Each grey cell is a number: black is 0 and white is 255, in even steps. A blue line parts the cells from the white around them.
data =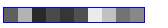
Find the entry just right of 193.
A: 115
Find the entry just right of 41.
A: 74

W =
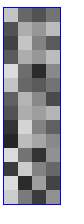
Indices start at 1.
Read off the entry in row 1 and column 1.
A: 196
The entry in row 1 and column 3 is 82
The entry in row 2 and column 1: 82
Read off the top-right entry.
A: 115
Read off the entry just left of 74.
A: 137
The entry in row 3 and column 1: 67
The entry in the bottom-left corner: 204
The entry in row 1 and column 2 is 103
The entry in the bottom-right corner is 145
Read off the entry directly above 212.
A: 173
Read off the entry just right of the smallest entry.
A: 188
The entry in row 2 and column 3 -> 151

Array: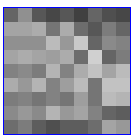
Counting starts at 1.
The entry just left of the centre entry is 180
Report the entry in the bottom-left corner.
109
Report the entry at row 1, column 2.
144
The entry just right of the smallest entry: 101
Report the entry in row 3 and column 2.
144
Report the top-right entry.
71
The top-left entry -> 101
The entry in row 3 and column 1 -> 144
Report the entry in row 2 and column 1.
164
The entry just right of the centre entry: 172
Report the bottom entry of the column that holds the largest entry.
109
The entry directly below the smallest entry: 109
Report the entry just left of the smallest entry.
87
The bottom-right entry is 152
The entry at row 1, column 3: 87
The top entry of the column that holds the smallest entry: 64
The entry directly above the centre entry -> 172
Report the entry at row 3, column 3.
144
